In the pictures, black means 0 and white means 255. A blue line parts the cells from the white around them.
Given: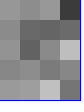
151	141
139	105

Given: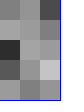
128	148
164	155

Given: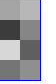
165	183
60	134

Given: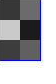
55	107
202	27

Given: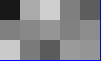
24	170
128	136

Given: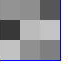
147	142
56	187
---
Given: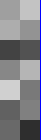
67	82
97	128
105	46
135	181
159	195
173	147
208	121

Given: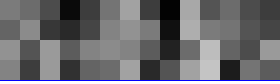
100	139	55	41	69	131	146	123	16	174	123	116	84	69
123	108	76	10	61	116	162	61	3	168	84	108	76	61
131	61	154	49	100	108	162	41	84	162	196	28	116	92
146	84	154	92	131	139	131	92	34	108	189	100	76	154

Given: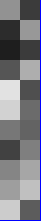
30	59
44	152
65	127
85	174
119	99
133	166
146	59
158	192
204	92
210	107
226	79

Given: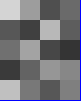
58	99	150	135
87	64	184	93
112	163	71	52
192	120	87	127
212	157	79	106

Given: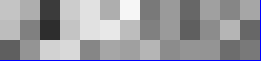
95	148	210	217	134	166	160	181	140	148	148	109	121
189	128	45	196	225	232	189	128	154	95	140	181	103
196	174	59	204	225	174	246	121	154	103	160	134	166

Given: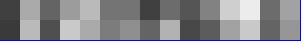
58	186	79	201	170	124	143	100	178	72	92	162	201	100	150
64	170	100	156	186	116	116	64	108	85	130	207	236	108	162

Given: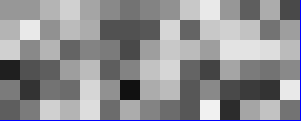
31	81	94	158	187	94	131	194	214	100	67	165	123	115	137
94	123	208	180	221	108	172	131	108	87	241	44	165	194	115
123	51	115	108	214	145	17	172	187	87	137	73	59	51	233
151	151	180	208	165	137	115	131	145	200	233	151	94	172	73
180	233	145	187	172	81	81	87	214	100	200	208	194	115	158
208	137	180	100	131	123	73	158	200	187	158	227	227	221	187

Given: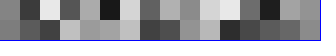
125	91	65	192	155	163	192	65	78	147	184	45	72	91	103	139
132	59	232	85	171	24	213	97	177	139	213	232	109	30	163	147
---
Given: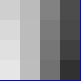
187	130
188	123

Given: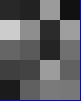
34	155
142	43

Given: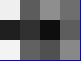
92	142
48	14

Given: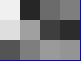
38	107
160	62

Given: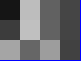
189	97
192	98

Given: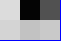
4	81
194	201

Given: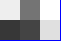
116	255
68	224

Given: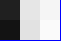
230	245
226	250
